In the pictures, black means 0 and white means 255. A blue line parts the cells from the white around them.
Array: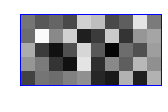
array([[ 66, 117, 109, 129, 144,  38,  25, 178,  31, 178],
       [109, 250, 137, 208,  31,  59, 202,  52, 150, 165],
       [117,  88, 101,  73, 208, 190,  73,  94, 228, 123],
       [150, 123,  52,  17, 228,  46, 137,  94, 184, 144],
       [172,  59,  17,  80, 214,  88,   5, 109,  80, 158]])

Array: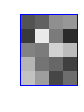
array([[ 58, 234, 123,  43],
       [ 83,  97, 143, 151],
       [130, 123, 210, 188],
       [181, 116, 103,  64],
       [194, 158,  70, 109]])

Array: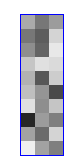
array([[ 38, 156, 127],
       [119,  93, 212],
       [142, 100, 232],
       [162, 107, 212],
       [170, 119, 156],
       [178,  87, 205],
       [191, 149,  74],
       [197, 224, 218],
       [224, 142, 197],
       [239, 162, 127]])

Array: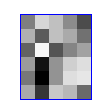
array([[ 98, 246,  84, 133, 162],
       [120,   1, 147, 222, 230],
       [127, 214, 192, 140,  76],
       [155,  17, 147, 207, 222],
       [170,  54, 200, 184, 106],
       [177,  91, 192, 170, 113]])

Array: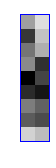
array([[  1,  69],
       [ 43,  22],
       [ 55, 195],
       [ 92,  76],
       [117, 175],
       [125,  98],
       [138,  49],
       [160, 222],
       [210, 189]])

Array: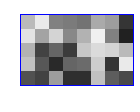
array([[ 81,  66, 157,  47,  47, 193,  93,  73],
       [178,  66, 101,  59, 199, 219, 212, 186],
       [186, 234, 129, 123, 115, 170, 157,  53],
       [193,  87,  41, 101, 107, 205,  53, 234],
       [227, 163, 212, 136, 178, 240, 129,  33]])

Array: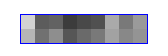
array([[182, 113, 142,  86, 106, 121, 162, 136, 148],
       [210,  92,  98,  60,  73,  80, 170, 121, 154]])
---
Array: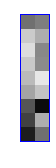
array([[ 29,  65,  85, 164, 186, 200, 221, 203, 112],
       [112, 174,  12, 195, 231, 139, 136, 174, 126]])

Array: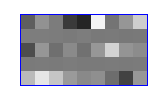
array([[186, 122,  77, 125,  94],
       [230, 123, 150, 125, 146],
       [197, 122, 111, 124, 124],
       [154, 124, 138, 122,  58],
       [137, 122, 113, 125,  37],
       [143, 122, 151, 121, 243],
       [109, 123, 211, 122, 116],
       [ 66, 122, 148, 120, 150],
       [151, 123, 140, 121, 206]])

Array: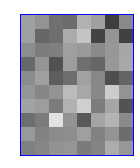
array([[128, 153, 110, 162, 149, 140, 104, 141, 159, 160],
       [133, 130, 123, 157, 134, 160, 148, 124, 103, 147],
       [146, 140, 225, 124, 147,  93,  81, 127, 110, 112],
       [149, 141, 147, 177, 187, 110, 157, 159, 171, 108],
       [123, 159,  90, 208, 167, 161, 111, 153, 196, 178],
       [132, 130, 164, 125, 136, 135, 102, 138,  67, 160],
       [172, 148, 180, 166, 204,  78, 152, 151, 148,  62],
       [151, 109, 138,  83, 147, 101, 168, 166,  65, 137]])

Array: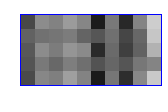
array([[ 74,  84,  88,  98,  72],
       [135, 121, 140, 113, 140],
       [127, 104, 124, 117, 130],
       [159, 126, 149, 124, 155],
       [131, 111, 138, 100, 134],
       [ 26,  83,  42,  86,  28],
       [118, 102, 106, 112, 121],
       [ 45,  85,  63,  70,  40],
       [136, 119,  98, 103, 132],
       [201, 132, 178, 198, 205]])

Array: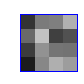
array([[ 28,  60, 105,  51],
       [135, 146, 194, 123],
       [175, 117,  64, 127],
       [157, 115,  81, 177]])

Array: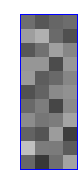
array([[103, 192,  99, 140, 105,  81, 154, 150,  87, 158, 110],
       [ 56, 124,  84, 118, 125,  99,  93, 150, 113, 176,  87],
       [111, 123, 156, 124,  70, 138, 105,  76, 160, 106, 102],
       [163,  91,  61, 164, 138, 145, 134, 152, 134,  79, 109]])

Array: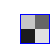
array([[ 28, 198],
       [224, 102]])
